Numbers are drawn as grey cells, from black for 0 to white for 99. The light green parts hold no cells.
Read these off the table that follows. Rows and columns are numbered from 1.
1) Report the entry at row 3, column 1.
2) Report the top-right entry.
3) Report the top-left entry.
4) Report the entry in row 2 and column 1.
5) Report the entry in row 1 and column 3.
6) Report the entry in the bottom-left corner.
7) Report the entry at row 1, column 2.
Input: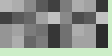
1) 58
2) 21
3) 71
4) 25
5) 53
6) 58
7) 67
